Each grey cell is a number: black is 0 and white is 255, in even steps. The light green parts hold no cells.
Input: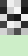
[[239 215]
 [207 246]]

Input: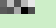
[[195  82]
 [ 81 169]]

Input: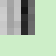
[[164 191]
 [161 193]]

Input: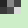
[[135  68]
 [ 77 219]]

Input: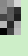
[[155 212]
 [ 87  46]]

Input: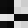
[[ 10 224]
 [  7 209]]
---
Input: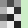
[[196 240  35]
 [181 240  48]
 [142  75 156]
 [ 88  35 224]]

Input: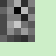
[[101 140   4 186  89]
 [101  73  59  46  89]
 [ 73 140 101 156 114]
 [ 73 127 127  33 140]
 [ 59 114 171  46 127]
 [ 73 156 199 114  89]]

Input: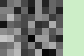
[[129 129  34 102  19 143  59 102  34]
 [ 19 102  86  73 157  47  59 172  86]
 [198 184 102  86   5 157 157  73  34]
 [114 184 114  73  86 143 129  59  86]
 [ 47 114 129  73  34 143  34 102  86]
 [143 129 157  59 114  73 143  86 129]
 [102 114 172  73 129  47 143 172 102]
 [114 157 184  59  73 172   5  19 129]]

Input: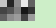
[[ 68  84 127  23  52]
 [197  37 141 234  97]
 [ 97 141 156  68 156]]

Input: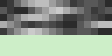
[[ 88  58  43  43  88 128 158 189 202 173 143 116  88  58  73  88]
 [ 43  58 104 143 173 189 189 158 128 104  58  73  88  88  73  43]
 [173 143 116  73  58  73  88  73  58  43  43  88 116 158 189 189]
 [ 43  88 128 173 189 189 173 128 104  58  58  73  88  73  58  43]
 [ 58 104 143 173 202 189 158 128 104  73  73  88  88  73  43  43]]

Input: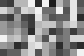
[[154 139  44  72 213 229 170 139  44 123  72  44]
 [ 72  97  97 183 213  84 170 123  72  97 154 242]
 [213 170 110 213 197 242 110 110 242  84 229 110]
 [154 123 139  97  59 183 197 197 123 183 213 139]
 [ 84  59 154  72  59 229 139  84  97  97 229  44]
 [154 139 170 123  44 197 154  59  84 123  59 110]
 [ 72  59 183 183 242  44 242  28 183 123 229  84]
 [242 183 197 139 229 170  84 213 110 123 213 213]]

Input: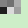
[[ 31 218 158]
 [129 113 173]]
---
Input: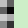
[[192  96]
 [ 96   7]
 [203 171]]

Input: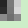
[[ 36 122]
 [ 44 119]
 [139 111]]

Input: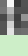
[[113 246]
 [119 185]
 [ 73 146]]

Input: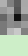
[[176 128]
 [153 166]
 [102 141]]

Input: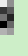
[[236 143]
 [ 54  90]
 [115  36]]

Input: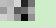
[[188 183]
 [154 193]
 [208 196]]

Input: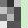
[[117  50]
 [196 130]
 [111 183]]

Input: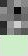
[[ 51 113]
 [143 113]
 [121 118]]
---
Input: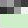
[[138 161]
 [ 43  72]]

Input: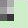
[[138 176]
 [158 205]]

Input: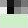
[[158  20]
 [240   9]]

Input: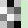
[[209  15]
 [246 147]]

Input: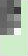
[[106  87]
 [ 97  87]]

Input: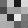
[[107 200]
 [ 72 158]]

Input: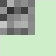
[[ 82 177]
 [151  49]]

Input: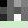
[[  5 101]
 [ 77 102]]

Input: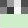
[[ 83 157]
 [134  58]]
